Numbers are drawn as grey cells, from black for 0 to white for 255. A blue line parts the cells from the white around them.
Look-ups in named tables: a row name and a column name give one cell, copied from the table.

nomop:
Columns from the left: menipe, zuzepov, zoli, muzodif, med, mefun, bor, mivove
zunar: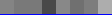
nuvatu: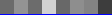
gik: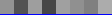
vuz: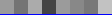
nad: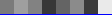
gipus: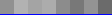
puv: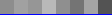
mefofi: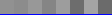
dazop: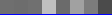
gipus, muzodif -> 172
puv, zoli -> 150
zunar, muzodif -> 73
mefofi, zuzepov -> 140
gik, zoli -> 158
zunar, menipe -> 132
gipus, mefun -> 120
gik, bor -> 128
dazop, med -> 107
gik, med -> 160
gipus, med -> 140
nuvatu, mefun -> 142
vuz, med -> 155
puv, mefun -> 116
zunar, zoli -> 121
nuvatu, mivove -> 61
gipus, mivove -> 107
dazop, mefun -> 161
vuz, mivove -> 194
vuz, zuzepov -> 116
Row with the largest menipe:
vuz

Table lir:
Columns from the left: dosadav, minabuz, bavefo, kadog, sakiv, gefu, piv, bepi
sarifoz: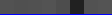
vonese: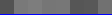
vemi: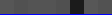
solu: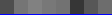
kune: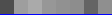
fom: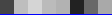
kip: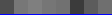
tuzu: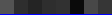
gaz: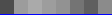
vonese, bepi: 113
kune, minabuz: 158
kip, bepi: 111
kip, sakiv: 113
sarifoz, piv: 82
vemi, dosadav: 86
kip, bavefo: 127
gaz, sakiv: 146
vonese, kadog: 118
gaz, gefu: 116
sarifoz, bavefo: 81
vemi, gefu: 27
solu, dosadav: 78
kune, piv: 100
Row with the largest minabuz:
fom

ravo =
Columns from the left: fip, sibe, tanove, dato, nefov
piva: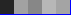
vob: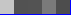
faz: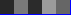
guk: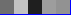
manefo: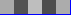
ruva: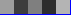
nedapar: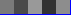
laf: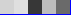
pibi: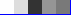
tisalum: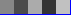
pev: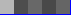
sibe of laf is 223
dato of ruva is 45
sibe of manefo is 82
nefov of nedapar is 141
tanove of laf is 55
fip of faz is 40
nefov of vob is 77
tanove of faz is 43
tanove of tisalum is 171
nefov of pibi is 121
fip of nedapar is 122
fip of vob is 198
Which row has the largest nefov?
tisalum

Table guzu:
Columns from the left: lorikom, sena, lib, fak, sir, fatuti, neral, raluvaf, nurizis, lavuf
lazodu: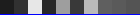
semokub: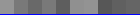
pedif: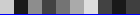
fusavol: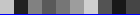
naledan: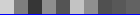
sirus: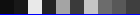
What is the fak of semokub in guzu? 121
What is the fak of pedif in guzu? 66
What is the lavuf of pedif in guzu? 63
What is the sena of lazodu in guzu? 49
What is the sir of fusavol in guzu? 118
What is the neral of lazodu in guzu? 186

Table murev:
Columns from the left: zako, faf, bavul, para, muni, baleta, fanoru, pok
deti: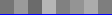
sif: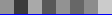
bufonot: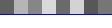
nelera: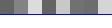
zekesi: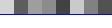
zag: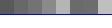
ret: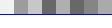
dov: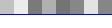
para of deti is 182
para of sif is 88
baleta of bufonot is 211
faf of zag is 104
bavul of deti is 107
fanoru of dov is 227
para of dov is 176
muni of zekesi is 66
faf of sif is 58
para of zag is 138
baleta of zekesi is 202
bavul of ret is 199
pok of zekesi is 82
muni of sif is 146
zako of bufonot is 96
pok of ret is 170
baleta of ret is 104
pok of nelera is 213
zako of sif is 147

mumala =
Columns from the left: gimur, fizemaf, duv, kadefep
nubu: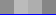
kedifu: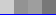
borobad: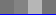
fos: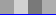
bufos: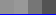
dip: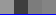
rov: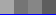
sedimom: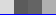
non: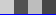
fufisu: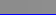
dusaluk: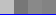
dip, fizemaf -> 62
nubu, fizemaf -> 187
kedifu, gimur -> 207
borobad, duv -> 182
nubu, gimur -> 142
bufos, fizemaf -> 152
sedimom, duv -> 100
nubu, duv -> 174
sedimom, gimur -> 219
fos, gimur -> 160
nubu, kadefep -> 134
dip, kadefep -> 132
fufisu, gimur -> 140
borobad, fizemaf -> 131
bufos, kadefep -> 83
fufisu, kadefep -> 142
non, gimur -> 207
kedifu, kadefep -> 120
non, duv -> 189
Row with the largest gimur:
sedimom

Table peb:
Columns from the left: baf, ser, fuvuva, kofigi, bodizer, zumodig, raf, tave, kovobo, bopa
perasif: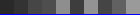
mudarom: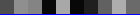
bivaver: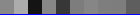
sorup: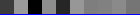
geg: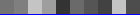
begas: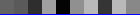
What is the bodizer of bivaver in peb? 55
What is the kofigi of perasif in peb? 78
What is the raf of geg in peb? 85
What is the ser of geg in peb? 127
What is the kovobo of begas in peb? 185
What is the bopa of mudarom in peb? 106
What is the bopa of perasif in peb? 154
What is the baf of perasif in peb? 41
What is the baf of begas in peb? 99
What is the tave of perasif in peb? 69
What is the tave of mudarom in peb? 97
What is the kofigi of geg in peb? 158
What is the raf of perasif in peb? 147
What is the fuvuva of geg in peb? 196
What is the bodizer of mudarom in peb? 168
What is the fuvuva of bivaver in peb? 20
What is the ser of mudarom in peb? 143
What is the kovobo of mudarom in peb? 173
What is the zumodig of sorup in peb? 151

